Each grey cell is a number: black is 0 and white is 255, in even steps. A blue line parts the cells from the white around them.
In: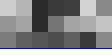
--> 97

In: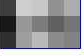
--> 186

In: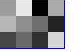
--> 105

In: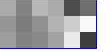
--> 163

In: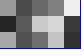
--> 112

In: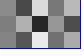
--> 234

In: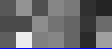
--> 101

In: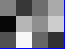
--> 247

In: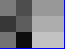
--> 13
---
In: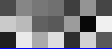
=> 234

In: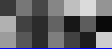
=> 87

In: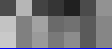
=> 128

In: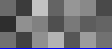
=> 65

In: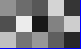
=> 116

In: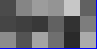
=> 83

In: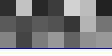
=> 68

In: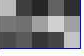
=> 90

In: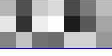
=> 194
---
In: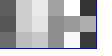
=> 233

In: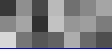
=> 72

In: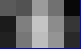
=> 155

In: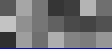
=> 118

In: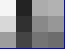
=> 172

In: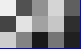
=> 146

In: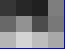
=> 32

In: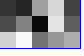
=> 160
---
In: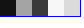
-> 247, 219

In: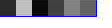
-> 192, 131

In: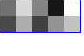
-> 253, 216

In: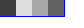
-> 222, 168

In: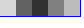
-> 216, 187

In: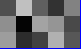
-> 192, 177

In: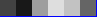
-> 222, 194

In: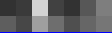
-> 211, 159
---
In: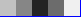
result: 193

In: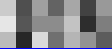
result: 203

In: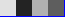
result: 225

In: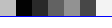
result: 192

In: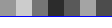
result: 152

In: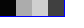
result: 5
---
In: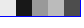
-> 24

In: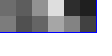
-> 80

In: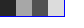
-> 167

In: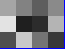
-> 201

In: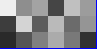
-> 85

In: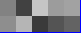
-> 181

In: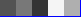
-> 120

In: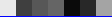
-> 63

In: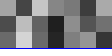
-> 212

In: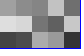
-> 76
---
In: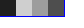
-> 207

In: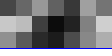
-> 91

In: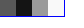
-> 20

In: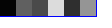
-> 96

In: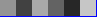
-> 65

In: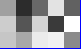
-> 168

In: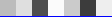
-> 223

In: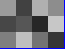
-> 191
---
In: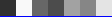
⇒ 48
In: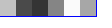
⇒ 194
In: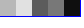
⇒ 184
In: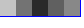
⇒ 196
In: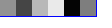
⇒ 146
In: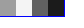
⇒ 158
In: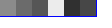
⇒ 139
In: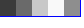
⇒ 59
